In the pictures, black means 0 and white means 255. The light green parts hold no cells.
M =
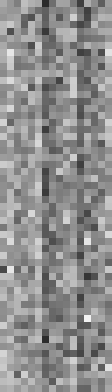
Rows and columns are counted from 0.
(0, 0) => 171
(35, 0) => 152
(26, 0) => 143
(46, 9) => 147
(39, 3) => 138
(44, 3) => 179
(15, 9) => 135
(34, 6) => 137
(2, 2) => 164
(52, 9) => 136
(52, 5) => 140
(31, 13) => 122
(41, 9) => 175
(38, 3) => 177
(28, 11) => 109
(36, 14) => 151
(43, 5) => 148
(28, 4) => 141
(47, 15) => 139
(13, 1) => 185
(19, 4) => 132
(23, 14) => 170
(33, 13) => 135
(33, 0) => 201
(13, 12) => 150
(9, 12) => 104
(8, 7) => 118
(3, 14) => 137
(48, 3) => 106
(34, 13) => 133
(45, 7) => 102
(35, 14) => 175
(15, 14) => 121
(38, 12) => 118
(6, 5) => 203
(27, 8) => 124
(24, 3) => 178
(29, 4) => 144

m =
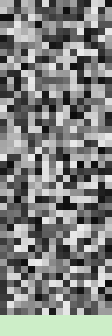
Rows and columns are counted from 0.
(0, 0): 179
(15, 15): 172
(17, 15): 44
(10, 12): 205
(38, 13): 31
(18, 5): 205
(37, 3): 16
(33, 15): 166
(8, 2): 132
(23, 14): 161
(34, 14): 222
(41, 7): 66
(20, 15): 200
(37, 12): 107
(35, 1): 88
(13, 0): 45
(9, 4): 82
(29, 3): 53
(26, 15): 186
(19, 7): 156
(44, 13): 84
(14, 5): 90
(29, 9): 15
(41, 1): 206
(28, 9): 18
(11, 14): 20
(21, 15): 66
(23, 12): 182
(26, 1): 70
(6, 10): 205
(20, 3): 182
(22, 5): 29
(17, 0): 52
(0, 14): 208
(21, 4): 93
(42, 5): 19
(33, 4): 59
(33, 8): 153
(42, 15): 20
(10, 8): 156

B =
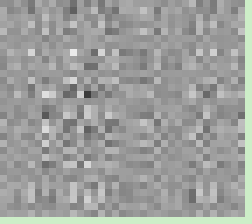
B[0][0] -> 144
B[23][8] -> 152
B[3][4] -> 190
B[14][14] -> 147
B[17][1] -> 140
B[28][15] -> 149
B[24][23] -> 148
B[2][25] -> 155
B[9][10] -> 187
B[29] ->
[161, 145, 140, 153, 138, 150, 141, 140, 157, 157, 132, 138, 182, 182, 135, 157, 134, 166, 159, 159, 170, 152, 138, 163, 160, 167, 147, 143, 141, 161, 138, 153, 149, 135, 154]
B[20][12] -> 140
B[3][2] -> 152
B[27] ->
[173, 167, 144, 171, 193, 127, 176, 131, 172, 150, 196, 151, 184, 148, 198, 127, 155, 134, 137, 155, 160, 155, 148, 175, 144, 163, 143, 110, 199, 150, 193, 136, 155, 162, 181]
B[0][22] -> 152
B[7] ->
[150, 179, 164, 160, 213, 140, 169, 156, 162, 171, 235, 166, 152, 109, 213, 142, 193, 121, 130, 141, 121, 148, 181, 151, 139, 143, 163, 136, 198, 151, 208, 133, 156, 193, 159]
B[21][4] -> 163
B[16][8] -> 137
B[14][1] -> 154
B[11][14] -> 178
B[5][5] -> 156
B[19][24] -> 156
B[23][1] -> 166
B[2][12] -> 141
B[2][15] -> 127
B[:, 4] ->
[121, 115, 157, 190, 151, 152, 161, 213, 151, 167, 141, 192, 117, 127, 152, 160, 163, 136, 158, 137, 152, 163, 152, 184, 146, 148, 185, 193, 191, 138, 177]
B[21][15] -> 179
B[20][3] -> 167
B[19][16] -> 166
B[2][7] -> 157
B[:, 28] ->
[127, 141, 176, 185, 182, 141, 162, 198, 136, 163, 152, 159, 128, 166, 147, 146, 123, 169, 187, 124, 185, 143, 173, 152, 139, 162, 179, 199, 178, 141, 177]
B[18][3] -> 166
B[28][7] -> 122
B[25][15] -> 137
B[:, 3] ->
[143, 156, 165, 161, 171, 147, 158, 160, 145, 149, 155, 148, 148, 159, 151, 151, 141, 165, 166, 139, 167, 145, 159, 149, 148, 162, 158, 171, 163, 153, 160]
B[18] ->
[165, 154, 173, 166, 158, 152, 218, 181, 165, 116, 148, 195, 97, 122, 174, 113, 149, 138, 159, 162, 164, 179, 141, 158, 140, 141, 157, 165, 187, 114, 164, 175, 167, 169, 187]

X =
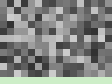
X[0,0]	139
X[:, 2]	[187, 69, 194, 176, 150, 194, 120, 74, 180, 74, 202]
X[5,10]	202
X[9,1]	102
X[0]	[139, 62, 187, 58, 148, 191, 79, 71, 113, 120, 105, 192, 80, 116, 87, 146]
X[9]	[195, 102, 74, 94, 51, 160, 59, 129, 130, 87, 82, 78, 153, 165, 99, 143]
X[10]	[110, 105, 202, 144, 76, 67, 111, 203, 124, 70, 85, 107, 145, 133, 175, 135]
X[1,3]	149
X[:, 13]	[116, 194, 84, 110, 50, 122, 64, 49, 61, 165, 133]
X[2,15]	153
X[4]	[60, 101, 150, 149, 193, 82, 131, 74, 173, 159, 91, 101, 59, 50, 192, 115]
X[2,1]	204
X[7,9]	204
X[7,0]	122
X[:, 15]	[146, 81, 153, 64, 115, 64, 146, 112, 101, 143, 135]
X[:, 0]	[139, 121, 111, 95, 60, 184, 61, 122, 54, 195, 110]
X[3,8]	192
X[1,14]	122
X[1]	[121, 175, 69, 149, 150, 122, 107, 151, 198, 110, 75, 129, 98, 194, 122, 81]
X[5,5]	131
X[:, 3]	[58, 149, 108, 175, 149, 180, 105, 118, 77, 94, 144]
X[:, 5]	[191, 122, 60, 117, 82, 131, 135, 164, 50, 160, 67]
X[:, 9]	[120, 110, 142, 147, 159, 132, 75, 204, 138, 87, 70]
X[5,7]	185
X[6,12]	128
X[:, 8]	[113, 198, 102, 192, 173, 197, 65, 129, 76, 130, 124]
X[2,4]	166

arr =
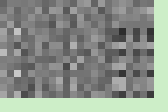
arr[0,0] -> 101
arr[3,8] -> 148
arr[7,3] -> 84
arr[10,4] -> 142
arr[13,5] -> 157
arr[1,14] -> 89
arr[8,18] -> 135
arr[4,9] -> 102
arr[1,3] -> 125
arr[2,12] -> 103
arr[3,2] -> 101
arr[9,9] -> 74
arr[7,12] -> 88
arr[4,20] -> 122
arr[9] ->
[130, 119, 109, 94, 89, 132, 118, 147, 145, 74, 171, 97, 120, 126, 111, 121, 162, 168, 107, 129, 130, 149]
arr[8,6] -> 105
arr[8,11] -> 162
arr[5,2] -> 141
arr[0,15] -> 115
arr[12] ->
[143, 125, 109, 114, 79, 139, 92, 123, 146, 99, 166, 100, 132, 112, 98, 124, 156, 173, 113, 146, 132, 150]
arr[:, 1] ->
[124, 137, 124, 156, 111, 124, 119, 121, 129, 119, 104, 138, 125, 120]
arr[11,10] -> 153
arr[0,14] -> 153
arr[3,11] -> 144
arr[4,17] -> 45
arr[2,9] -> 116
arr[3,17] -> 122
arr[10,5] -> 124
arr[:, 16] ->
[131, 145, 120, 144, 92, 74, 156, 93, 115, 162, 100, 171, 156, 88]
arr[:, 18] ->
[136, 122, 131, 119, 122, 148, 128, 128, 135, 107, 126, 115, 113, 138]
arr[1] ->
[113, 137, 103, 125, 118, 150, 99, 152, 147, 89, 159, 127, 121, 138, 89, 117, 145, 156, 122, 136, 149, 173]
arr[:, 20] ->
[118, 149, 120, 119, 122, 142, 149, 107, 133, 130, 118, 134, 132, 113]
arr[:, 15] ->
[115, 117, 97, 105, 91, 103, 126, 92, 87, 121, 93, 102, 124, 125]
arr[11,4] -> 98
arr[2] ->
[141, 124, 110, 120, 143, 122, 131, 105, 130, 116, 96, 150, 103, 121, 123, 97, 120, 135, 131, 134, 120, 136]
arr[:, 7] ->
[112, 152, 105, 86, 110, 113, 140, 129, 100, 147, 117, 134, 123, 103]
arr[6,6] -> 93
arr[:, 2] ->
[123, 103, 110, 101, 195, 141, 87, 165, 123, 109, 199, 102, 109, 172]
